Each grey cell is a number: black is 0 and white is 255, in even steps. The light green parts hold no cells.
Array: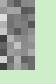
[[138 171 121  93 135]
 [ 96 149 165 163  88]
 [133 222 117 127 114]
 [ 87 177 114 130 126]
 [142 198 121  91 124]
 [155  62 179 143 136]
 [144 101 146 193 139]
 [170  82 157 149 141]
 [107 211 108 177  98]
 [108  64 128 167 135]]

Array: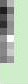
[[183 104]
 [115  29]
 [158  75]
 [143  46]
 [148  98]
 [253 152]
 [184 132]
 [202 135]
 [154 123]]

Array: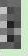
[[105  98 107]
 [ 89 197  73]
 [ 88 138  93]
 [ 78 183  34]
 [150 122  94]
 [ 84 191  40]
 [ 74  93  97]]

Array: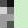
[[ 18  78]
 [118 212]
 [160 157]
 [ 83 155]]

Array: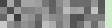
[[ 88  70 168  88 165 165 157 118  96 138 163 107 109 107 147]
 [ 92 132  77 158 127 132 142 151 100 128 187 158 164  98 194]
 [124 102 184  60 157 145 107 160 139 133 149  85  81 122 124]
 [167 199 142 119 145 133  95 190 171 124 153  85 110 163 108]]

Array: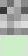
[[137 158 113 181]
 [ 92  55 182 159]
 [185 185 143 156]
 [221 210 171 208]
 [138 148 123 152]]
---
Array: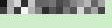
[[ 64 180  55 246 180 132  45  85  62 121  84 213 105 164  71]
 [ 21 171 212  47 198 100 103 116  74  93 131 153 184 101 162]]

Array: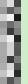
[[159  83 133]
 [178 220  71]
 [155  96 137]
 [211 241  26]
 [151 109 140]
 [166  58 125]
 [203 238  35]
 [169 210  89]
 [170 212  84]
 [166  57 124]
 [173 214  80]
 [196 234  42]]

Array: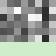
[[132 155 110  98 175 228  42 204]
 [178 111  99 152  96 199  83 159]
 [194 175 252 144 143 111  46 226]
 [ 57 148  96 121 246 240  44 111]
 [123 104 124 113 173 146  86 196]
 [ 80  89 147  67 138 122 120 156]]

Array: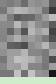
[[119 119 193 112 195 148 142  24]
 [132 123 134 109 148 141 148  91]
 [119 162 183 177 163 154 116  56]
 [158 125  91 102 104 129 157 189]
 [138 137 183 141 172 141 131  92]
 [134 100 141  84 182 160 175  67]
 [132 150 175 146 157 143 121  81]
 [152  97  92  77 140 152 182 134]
 [144 158 158 181 135 133 122 164]
 [118 161 192 187 177 155 123  78]
 [135 161 158 184 133 133 119 158]]

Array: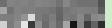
[[208 123 142 229  58 143 107 129 106 165  22 135  60  99  45]
 [111 132 129 131 126 132 129 127 114 135 119 113 113 114  83]
 [165 113 130 125 127 121 120 115 103 119 124 128 126 124  93]
 [126 125 132 147 220 122 113 124 100 123 118 136 103 136 140]]

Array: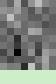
[[142 122 126  42 194  97 157 111]
 [128 100 169  81 146 189 134 118]
 [147 137 158 115  86 131  89 112]
 [123 191 123 117  94  93 115  95]
 [ 95 127 151 107 119 111  80  95]
 [118  80 114 106 168 158 105 102]
 [ 96 115  44 128 102 102 114 123]
 [114 102  58 108 120  74 126 108]
 [ 70 113   4  96 145  61 156 138]
 [100  71  93  89  88 123 165 108]]
